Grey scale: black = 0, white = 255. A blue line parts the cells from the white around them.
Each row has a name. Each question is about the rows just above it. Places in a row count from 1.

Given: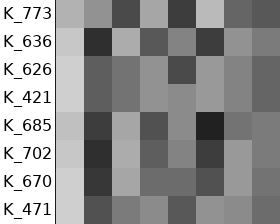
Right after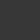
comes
[166]
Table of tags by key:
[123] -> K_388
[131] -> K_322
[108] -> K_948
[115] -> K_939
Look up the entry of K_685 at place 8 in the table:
K_388

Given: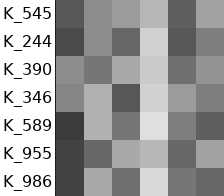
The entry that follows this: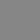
[177]
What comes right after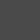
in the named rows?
[141]
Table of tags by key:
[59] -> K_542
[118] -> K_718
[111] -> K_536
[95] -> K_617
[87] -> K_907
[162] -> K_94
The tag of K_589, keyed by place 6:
K_617

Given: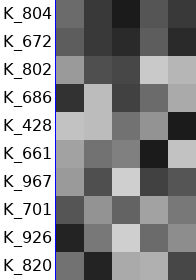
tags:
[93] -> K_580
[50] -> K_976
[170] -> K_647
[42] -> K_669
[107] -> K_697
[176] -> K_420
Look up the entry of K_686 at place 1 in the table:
K_976
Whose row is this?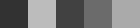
K_686
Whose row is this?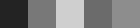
K_926
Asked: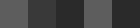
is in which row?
K_672
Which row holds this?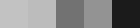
K_428

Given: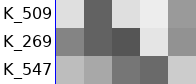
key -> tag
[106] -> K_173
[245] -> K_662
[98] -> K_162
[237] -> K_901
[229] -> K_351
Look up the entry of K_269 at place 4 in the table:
K_351
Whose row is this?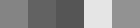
K_269
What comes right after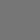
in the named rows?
[106]
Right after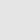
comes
[146]

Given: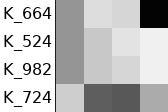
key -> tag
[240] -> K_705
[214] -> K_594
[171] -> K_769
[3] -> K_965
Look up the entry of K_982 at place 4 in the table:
K_705
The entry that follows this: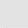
[240]
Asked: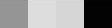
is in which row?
K_664

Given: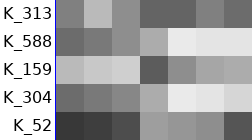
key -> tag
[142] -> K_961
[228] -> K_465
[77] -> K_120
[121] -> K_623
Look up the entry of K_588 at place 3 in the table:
K_961
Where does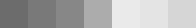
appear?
K_304
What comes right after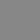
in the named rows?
[172]
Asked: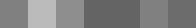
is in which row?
K_313
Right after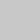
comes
[207]
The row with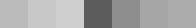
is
K_159

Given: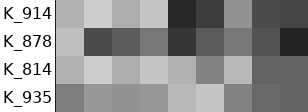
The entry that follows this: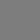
[152]
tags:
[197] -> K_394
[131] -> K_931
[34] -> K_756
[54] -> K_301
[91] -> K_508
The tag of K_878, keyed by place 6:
K_508
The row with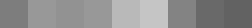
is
K_935
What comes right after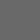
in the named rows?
[98]
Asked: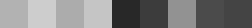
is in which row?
K_914

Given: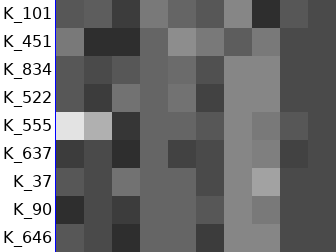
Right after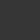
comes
[101]
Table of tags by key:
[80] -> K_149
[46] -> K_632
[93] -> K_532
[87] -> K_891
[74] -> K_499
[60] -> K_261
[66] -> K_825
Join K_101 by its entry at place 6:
K_891
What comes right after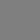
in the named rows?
[66]
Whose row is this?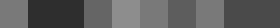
K_451
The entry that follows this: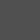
[134]

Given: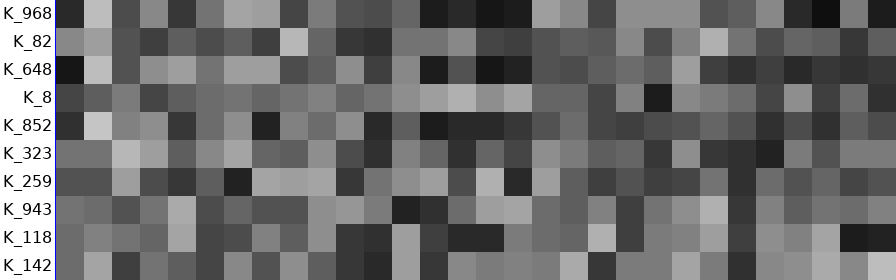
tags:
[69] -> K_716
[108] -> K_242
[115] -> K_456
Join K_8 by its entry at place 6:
K_242
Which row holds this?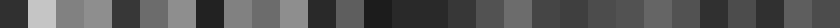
K_852
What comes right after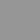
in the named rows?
[123]
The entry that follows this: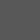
[136]

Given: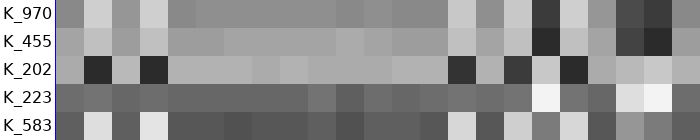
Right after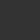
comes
[178]
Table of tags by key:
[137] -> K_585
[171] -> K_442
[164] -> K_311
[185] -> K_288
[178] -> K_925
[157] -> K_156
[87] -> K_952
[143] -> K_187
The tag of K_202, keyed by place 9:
K_925
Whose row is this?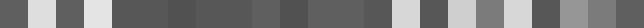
K_583
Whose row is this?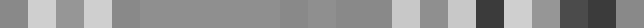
K_970

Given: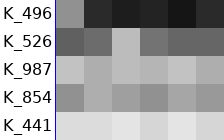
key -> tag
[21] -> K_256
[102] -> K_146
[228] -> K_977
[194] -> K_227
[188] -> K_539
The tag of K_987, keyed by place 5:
K_227
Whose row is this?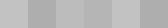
K_987
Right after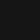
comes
[42]
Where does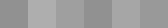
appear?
K_854
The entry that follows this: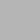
[194]

